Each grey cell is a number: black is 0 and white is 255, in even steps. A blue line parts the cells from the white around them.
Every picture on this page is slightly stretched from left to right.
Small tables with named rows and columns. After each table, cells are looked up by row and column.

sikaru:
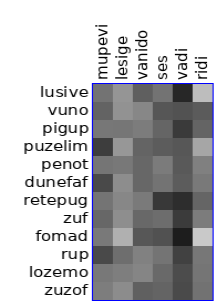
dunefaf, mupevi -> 73
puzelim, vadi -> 87
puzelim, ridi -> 166
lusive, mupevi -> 115
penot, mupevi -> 117
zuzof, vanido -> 96
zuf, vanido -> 104
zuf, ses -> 109
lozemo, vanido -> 133
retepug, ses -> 56
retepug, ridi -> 101
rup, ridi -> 119
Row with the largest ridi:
fomad

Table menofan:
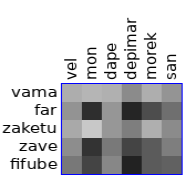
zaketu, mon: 200
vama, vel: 173
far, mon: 46
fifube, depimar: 34
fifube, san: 97
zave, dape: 121
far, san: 111
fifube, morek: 91
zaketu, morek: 175
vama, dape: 176
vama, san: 148
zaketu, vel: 169
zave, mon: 51
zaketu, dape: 151
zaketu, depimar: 126
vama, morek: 174
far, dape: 150
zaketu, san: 139
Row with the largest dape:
vama

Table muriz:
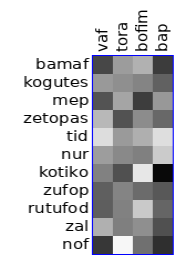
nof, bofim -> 112
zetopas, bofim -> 140
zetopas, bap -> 104
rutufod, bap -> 101
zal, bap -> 80
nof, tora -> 247
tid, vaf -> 221
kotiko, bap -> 9
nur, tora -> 137
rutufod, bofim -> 201
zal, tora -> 127
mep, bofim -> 61
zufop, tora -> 132
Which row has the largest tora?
nof

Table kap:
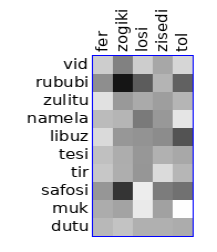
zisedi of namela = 152
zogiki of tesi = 173
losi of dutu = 176
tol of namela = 229
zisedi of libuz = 140
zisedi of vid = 167
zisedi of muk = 161
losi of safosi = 237
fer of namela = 187
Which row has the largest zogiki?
dutu

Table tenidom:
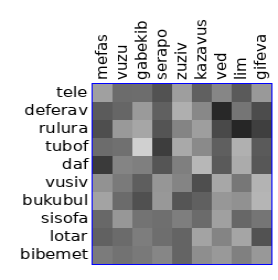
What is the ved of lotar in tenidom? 132
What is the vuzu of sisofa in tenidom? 151
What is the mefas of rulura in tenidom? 78
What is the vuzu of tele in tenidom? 108
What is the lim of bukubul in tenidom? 145
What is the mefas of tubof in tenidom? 108
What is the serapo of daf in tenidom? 85
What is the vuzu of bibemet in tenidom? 114
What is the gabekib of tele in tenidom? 109
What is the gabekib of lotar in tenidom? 125
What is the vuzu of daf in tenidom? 132
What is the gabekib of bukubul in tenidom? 80
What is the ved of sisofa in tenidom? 160
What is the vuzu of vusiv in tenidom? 122
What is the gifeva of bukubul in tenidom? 181
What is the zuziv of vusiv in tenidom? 132
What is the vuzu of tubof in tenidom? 112
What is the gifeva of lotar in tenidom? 82
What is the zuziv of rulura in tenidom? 132

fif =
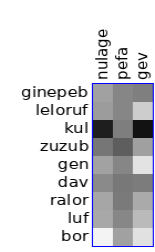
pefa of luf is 135
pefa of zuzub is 94
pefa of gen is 134
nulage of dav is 138
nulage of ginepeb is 161
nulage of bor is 244
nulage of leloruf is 156
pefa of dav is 120
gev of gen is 227
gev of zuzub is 160
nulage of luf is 168
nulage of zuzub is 118
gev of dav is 124
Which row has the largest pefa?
bor

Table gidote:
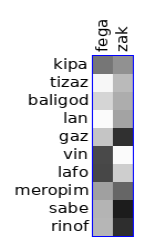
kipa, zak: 145
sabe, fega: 180
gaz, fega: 197
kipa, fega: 118
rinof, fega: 182
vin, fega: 73
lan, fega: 251
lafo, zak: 206
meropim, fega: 160
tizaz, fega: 247
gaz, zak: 48
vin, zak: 251
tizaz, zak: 186
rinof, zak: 46

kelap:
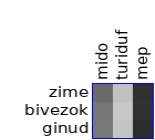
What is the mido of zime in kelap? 106
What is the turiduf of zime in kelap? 193
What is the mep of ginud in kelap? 45
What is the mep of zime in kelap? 48
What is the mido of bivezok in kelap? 118
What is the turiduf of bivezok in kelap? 200
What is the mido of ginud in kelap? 120

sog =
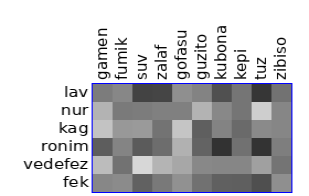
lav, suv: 67
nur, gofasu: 128
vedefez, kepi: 134
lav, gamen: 124
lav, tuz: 54
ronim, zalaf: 109
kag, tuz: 138
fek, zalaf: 121
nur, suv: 124
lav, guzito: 131
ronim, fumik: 132
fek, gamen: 135
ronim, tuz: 51
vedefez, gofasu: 167
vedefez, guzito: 136
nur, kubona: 136
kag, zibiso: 134
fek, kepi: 95
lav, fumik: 135
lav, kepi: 117
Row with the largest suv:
vedefez

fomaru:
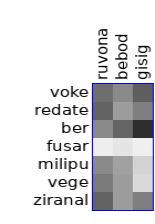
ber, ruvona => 137
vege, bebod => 156
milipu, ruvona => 138
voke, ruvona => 110
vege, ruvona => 122
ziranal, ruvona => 99

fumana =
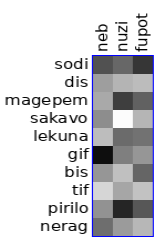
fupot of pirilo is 87
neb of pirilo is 146
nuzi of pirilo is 37
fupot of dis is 188
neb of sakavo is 141
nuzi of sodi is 103
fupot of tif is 194
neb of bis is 150
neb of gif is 14
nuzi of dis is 180
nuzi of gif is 127
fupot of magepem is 97
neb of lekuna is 189
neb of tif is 214
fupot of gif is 150
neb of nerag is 110

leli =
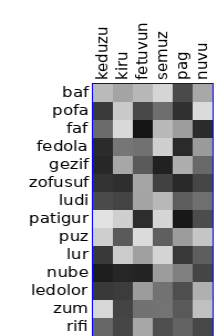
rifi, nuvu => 71
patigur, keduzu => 226
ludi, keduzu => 75
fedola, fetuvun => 113
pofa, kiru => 201
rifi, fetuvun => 166
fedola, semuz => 207
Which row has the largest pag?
gezif

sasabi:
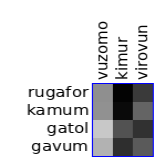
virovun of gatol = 49
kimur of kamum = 10
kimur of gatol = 82
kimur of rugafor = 3
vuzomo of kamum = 145
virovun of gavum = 90

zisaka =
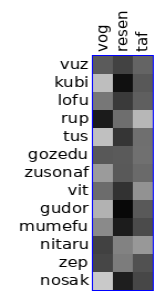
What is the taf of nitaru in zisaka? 152
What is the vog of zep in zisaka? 70
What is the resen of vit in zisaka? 50
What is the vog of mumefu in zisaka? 138
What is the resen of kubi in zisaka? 16
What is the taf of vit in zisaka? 146
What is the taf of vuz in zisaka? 100
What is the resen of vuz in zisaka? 66
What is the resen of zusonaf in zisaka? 89
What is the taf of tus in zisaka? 111
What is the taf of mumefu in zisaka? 75

